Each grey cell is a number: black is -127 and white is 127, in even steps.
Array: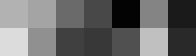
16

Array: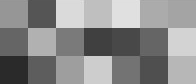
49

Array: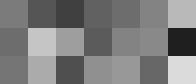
69

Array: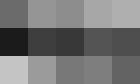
-65

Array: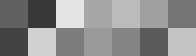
81

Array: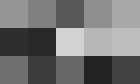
-87

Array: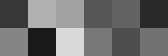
-102

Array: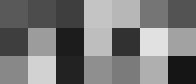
28

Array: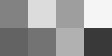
-12
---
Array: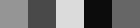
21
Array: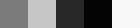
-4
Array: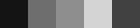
-107
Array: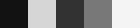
-109
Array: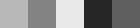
56
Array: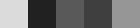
91
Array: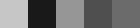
70
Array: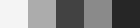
116
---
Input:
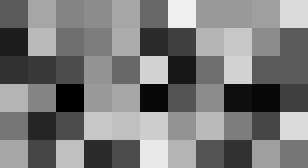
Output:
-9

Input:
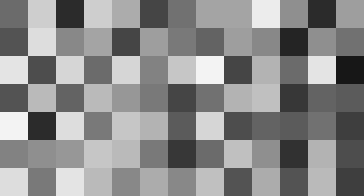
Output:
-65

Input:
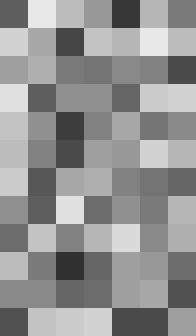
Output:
31

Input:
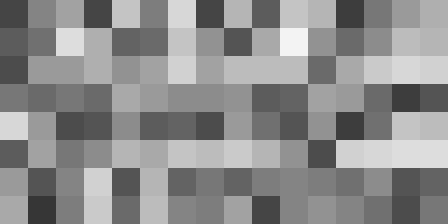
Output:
-8

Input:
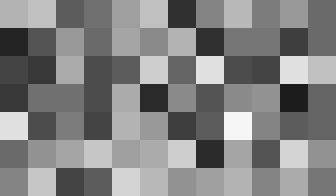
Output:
-9

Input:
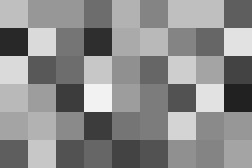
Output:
36
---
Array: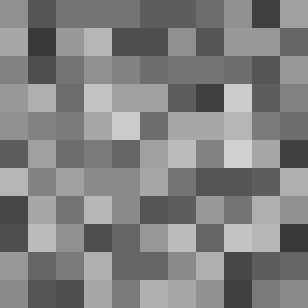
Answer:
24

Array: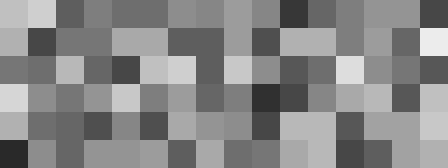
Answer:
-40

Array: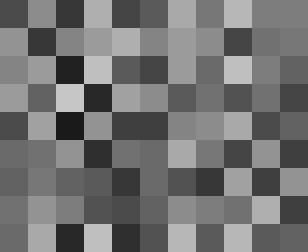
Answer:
-29

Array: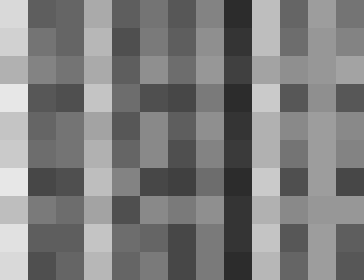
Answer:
35

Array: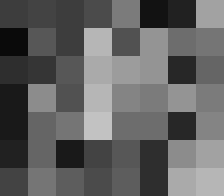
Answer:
-26

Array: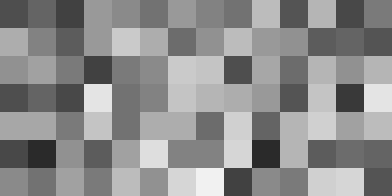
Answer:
53

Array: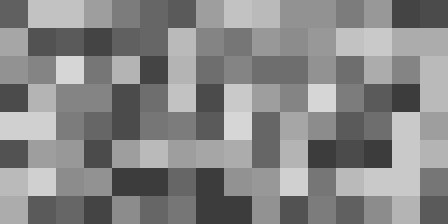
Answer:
58
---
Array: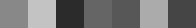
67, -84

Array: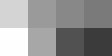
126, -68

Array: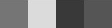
91, -70

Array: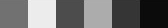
108, -116

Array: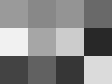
113, -87

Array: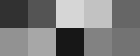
86, -104

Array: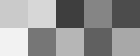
114, -65

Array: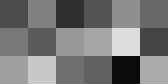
92, -116
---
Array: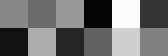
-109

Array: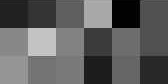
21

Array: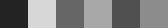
-92

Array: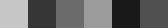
70

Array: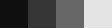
-112

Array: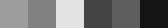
29
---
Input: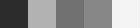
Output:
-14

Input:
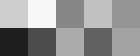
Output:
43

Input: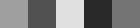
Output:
96

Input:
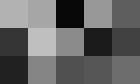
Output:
-47

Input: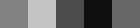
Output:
-51

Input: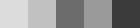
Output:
-19

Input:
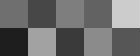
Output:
-69
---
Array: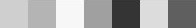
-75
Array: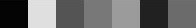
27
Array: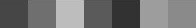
-77
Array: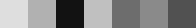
-18
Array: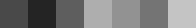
18
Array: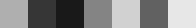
81
